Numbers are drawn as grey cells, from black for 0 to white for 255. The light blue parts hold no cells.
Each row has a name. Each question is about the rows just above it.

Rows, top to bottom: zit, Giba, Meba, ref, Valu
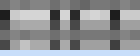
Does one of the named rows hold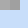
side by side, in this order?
no
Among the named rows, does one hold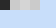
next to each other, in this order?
yes
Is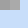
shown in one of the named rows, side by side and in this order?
yes
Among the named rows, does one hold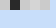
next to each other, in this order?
no
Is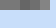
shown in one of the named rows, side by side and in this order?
no
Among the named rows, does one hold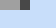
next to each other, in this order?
no
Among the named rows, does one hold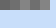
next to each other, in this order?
no

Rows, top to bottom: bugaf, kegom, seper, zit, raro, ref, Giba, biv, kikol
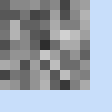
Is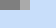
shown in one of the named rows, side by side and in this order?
yes
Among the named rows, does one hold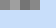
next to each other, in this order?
no
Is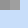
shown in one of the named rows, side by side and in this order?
yes
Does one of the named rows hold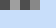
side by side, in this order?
yes
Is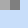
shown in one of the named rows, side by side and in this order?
yes
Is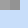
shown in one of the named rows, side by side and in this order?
yes

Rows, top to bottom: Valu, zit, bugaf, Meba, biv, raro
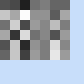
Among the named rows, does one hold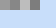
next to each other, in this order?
yes
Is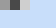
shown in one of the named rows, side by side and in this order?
no
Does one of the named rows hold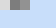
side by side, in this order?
no
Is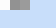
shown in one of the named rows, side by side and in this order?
no
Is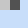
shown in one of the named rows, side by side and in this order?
no
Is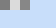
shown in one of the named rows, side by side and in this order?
yes

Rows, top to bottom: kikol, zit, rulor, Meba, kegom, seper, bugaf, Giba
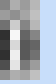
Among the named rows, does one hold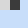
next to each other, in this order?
no
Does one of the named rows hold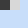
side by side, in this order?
yes
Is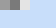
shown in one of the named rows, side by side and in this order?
no
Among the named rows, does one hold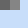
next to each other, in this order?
yes
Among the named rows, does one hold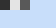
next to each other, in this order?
no
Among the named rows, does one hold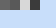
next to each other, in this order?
no

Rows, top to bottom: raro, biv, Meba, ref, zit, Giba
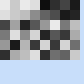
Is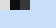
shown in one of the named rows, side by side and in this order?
no
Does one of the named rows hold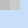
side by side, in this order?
no
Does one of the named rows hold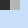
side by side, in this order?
no
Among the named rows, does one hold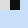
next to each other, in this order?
yes
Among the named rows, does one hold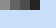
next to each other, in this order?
no

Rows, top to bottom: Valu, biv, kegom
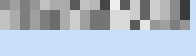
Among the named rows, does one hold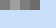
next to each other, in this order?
yes
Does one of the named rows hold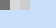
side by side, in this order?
no
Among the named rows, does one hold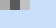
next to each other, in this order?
yes

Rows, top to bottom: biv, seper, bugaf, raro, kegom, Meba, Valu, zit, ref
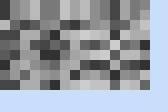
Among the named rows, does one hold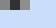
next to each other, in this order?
yes
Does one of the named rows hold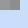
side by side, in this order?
yes
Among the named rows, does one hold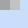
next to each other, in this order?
yes
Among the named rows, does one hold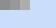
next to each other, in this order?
no

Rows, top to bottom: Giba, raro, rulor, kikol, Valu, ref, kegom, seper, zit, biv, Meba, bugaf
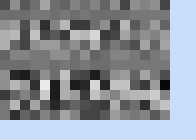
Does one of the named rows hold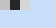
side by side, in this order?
no
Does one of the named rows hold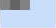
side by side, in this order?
no
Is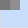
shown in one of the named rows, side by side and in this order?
yes
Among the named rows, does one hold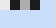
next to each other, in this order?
yes
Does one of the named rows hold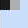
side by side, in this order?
yes
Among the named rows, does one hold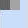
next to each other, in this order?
yes
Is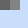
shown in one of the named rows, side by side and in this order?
yes

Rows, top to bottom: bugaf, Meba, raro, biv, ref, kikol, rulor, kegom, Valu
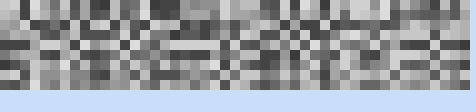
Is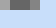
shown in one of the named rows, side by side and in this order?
yes
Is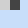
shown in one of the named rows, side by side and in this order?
yes
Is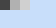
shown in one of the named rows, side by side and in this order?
no

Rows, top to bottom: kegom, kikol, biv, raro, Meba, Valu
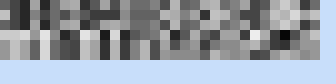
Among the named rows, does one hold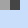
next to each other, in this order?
yes
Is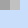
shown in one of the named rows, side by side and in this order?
yes
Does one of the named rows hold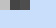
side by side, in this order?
no
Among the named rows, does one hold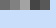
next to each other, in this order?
yes
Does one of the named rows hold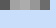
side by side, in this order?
yes
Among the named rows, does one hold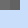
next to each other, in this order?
no

